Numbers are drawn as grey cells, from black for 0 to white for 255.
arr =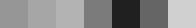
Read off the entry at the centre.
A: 123
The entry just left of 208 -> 101

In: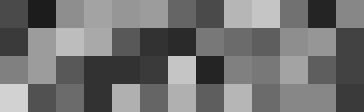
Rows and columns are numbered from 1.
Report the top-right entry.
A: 135
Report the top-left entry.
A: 74
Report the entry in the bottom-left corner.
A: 210
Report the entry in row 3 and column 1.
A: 128
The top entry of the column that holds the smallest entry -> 28
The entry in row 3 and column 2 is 156
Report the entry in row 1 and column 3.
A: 142
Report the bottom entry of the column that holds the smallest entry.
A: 81
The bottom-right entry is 58
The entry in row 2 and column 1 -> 58

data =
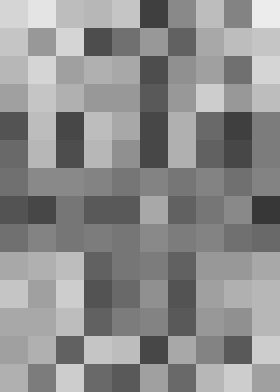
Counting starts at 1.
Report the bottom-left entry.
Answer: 176
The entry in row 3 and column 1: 183
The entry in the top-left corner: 213
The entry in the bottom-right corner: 160
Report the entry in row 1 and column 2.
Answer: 228
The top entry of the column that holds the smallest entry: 236
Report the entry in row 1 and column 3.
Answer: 189
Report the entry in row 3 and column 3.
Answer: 160
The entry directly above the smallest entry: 131
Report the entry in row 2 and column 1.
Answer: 197
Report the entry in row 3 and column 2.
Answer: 213
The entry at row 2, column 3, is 213
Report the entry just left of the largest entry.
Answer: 131

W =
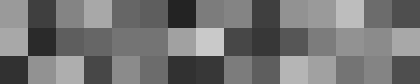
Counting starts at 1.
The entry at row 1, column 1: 154
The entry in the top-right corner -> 78
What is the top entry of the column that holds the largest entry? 124
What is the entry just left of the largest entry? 161
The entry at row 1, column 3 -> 132
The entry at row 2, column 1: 168
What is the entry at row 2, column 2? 42
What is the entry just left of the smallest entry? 94
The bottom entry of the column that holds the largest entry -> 55
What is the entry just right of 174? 71
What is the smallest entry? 35
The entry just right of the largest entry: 71
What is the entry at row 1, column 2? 63

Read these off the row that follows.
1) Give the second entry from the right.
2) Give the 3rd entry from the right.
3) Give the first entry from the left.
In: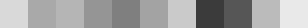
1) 187
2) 86
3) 217

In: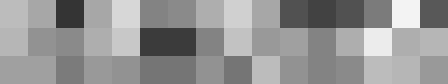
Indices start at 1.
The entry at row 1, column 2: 167
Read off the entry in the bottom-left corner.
160
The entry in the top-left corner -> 188
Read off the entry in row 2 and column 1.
182
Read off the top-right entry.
88
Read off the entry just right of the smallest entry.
167
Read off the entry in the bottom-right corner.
153
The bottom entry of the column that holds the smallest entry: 123

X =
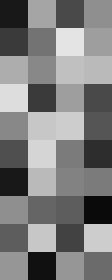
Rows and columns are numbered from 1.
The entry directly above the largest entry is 73
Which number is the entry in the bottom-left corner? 150
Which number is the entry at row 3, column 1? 173
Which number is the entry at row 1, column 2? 165
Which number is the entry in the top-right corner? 143
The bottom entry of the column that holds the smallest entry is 107
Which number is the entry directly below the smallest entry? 205
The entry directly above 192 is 228
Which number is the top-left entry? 24
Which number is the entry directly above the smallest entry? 123

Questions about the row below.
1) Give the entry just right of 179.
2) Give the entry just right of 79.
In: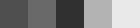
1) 233
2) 105
